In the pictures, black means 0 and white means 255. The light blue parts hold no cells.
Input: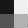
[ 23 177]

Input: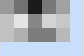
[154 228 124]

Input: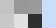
[195 224]

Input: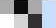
[171 211]

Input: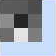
[ 91  37 125]

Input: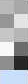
[185 227]

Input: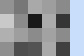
[146 139 139 169]

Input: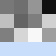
[120 100 248]

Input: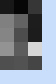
[24 99 28]
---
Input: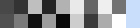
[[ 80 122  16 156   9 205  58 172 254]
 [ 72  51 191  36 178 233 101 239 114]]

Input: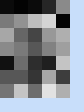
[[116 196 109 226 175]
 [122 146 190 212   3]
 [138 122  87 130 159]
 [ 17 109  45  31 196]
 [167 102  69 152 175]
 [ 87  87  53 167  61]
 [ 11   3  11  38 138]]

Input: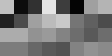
[[172 172 146 154 131 109  89 109]
 [124 124 103  89  82 131 146 138]
 [ 33  76 160 187 201 117  96  76]
 [193  12  49 228  61   4 160 180]]

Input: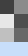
[[ 64 139]
 [192 104]
 [231  78]]

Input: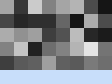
[[130 196  33 110 130 180 228 116]
 [172 145 159  62  82 188  39  27]
 [ 62  90  96 159  96  90 122 110]
 [165  55 203 130 165 180  76  21]
 [ 70  39  47  47 102  21 172  76]]

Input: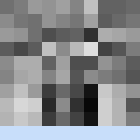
[[185 215 207  41 139  48   7 207 179  85]
 [179 200 185  60 105  66  19 207 179 124]
 [160 192 154  60 105  72  19 200 173 147]
 [139 173 173  98 160  78  78 147 124  92]
 [132 166 173 132 166  85 139 124 112  85]
 [154 147 112  78  92  98  48 173 166 154]
 [112 124 154 147 160 132 192  98  98 105]
 [139 118 112 147 132 118 160  92 105 118]
 [ 92  72  92 192 139 185 222  66  85 124]]
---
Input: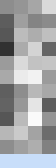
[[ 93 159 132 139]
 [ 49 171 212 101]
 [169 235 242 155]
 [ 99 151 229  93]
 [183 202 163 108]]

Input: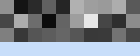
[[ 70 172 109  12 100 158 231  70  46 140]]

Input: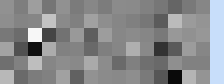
[[142 132 134 195 138 128 161 142 134 128 119  91 187 155 148]
 [163  81  16 172 129 131 105 127 134 175 137  50  90 156 134]
 [184 106 124 129 161  97 146 139 137 142 122  86  10 180 148]]

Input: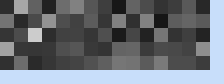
[[115  41  74 147  78  65  92  54 129  48 129  22  93 101  90]
 [162  55  54  56  79  86  57  52 100 102  59  75  73  67 142]]

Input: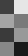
[[165 122]
 [136  26]]

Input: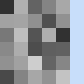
[[162 164 144  80 145]
 [137 173  77  95  97]
 [ 73 132 167 146 195]]

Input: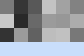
[[200  41 105 155 151 172]]
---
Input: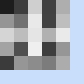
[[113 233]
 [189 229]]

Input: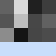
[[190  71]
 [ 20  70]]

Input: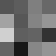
[[ 87 132]
 [ 95  99]]

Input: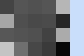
[[79 73]
 [83 80]]

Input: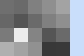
[[ 85 106]
 [236 132]]

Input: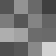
[[ 86 132]
 [163 108]]

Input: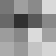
[[ 48  88]
 [135 219]]
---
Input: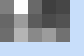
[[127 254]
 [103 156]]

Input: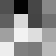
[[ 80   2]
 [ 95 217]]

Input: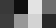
[[ 57  14]
 [ 61 152]]

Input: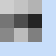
[[206 195]
 [117  78]]

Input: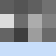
[[ 94  84]
 [220 109]]

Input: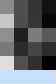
[[139  79]
 [199  77]]
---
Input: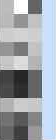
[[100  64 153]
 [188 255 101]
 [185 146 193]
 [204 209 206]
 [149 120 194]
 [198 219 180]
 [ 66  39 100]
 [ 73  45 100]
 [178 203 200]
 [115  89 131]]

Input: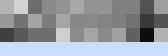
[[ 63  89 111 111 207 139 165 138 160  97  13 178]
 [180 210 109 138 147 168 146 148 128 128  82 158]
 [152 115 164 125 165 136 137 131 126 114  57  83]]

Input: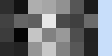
[[ 41  35 149 199 130  87  34]
 [ 46  18 174 166 145  86  27]
 [ 66 101  95 231  74  63 107]
 [ 60   4 197 129 153  78  33]]

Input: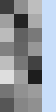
[[ 86 134 144]
 [ 61 144 190]
 [160  35 171]
 [187  97 121]
 [129 101 151]
 [190 119  65]
 [222 160  29]
 [117 145 156]]

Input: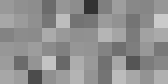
[[167 157  76 144 157 180 148 116 188 167 147 176]
 [153 144 141 107 150 141  50 127 158 136 134 151]
 [167 155 144 118 189 115 118 155 146 116 138 202]
 [131 140 139 171 153 144 145 181 165 123 162 170]
 [151 148 157 139 128 150 148 131 111 126 152 120]
 [156 107 148 195 104 173 153 113 167  85 124 135]]

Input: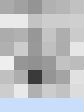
[[205 233 176 204 194 220]
 [170 161 148 177 182 193]
 [234 234 195 205 205 207]
 [172 177 151 196 174 203]
 [176 204 153 191 173 230]
 [238 150 145 153 194 188]
 [192 173  58 149 164 225]]

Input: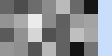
[[150 143  84 183  97  18 116]
 [102  77 108 140 186 105  21]
 [147 171 235 138  96 156 163]
 [ 90 146 214  81  98 191 167]]

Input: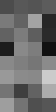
[[158 116  79  86]
 [ 76  88  84  92]
 [122  99 163  39]
 [ 98 124  94  42]
 [ 28 137 125  17]
 [137 127 118 139]
 [153 139 137 203]
 [116  63  98 172]]

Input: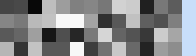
[[182  52 195  88  88 247  61 114 200 105  35 157 141]
 [ 69  73   8 190 157 128 134 119 210 204  32 120  92]
 [133 121 185 194 248 249 163  47  88 193  95  80 127]
 [ 89 102 159  22  79  38 121 214 100  83  56 204 166]]
